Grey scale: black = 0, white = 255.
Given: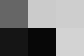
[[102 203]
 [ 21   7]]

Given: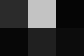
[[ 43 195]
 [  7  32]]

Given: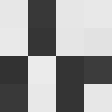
[[231  56]
 [233  53]]

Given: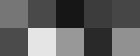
[[118  73]
 [ 75 229]]

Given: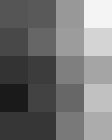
[[ 85  89]
 [ 72 102]]

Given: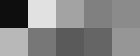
[[ 14 225]
 [184 119]]

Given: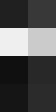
[[ 32  56]
 [239 203]]

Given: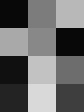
[[  8 124]
 [169 136]]

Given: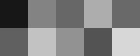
[[ 23 131]
 [ 96 194]]
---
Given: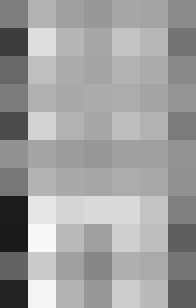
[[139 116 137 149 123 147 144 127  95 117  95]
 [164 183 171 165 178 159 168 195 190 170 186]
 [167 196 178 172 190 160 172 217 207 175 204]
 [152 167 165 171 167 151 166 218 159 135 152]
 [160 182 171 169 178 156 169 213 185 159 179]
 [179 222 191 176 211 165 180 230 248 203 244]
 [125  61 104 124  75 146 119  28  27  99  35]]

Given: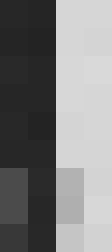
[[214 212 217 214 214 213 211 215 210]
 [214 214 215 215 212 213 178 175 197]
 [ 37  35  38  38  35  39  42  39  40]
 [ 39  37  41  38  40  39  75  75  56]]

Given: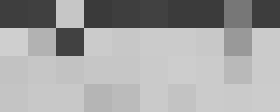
[[ 61 203 203 204]
 [119 153 185 202]
 [ 59 200 203 203]
 [ 59 203 205 195]
 [ 65 203 202 202]
 [ 62 199 198 187]
 [ 58 203 198 181]
 [198  65 194 200]
 [ 64 178 198 200]
 [ 62 207 194 196]]

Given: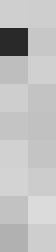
[[206 199 208 195 193 196 204 219 206]
 [207  41 190 206 196 209 211 194 177]]

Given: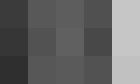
[[198 198 193]
 [ 80  72  82]
 [ 93  96  90]
 [ 88  82  87]
 [ 59  54  47]]

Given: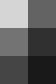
[[ 99  48  25]
 [213 115  69]]
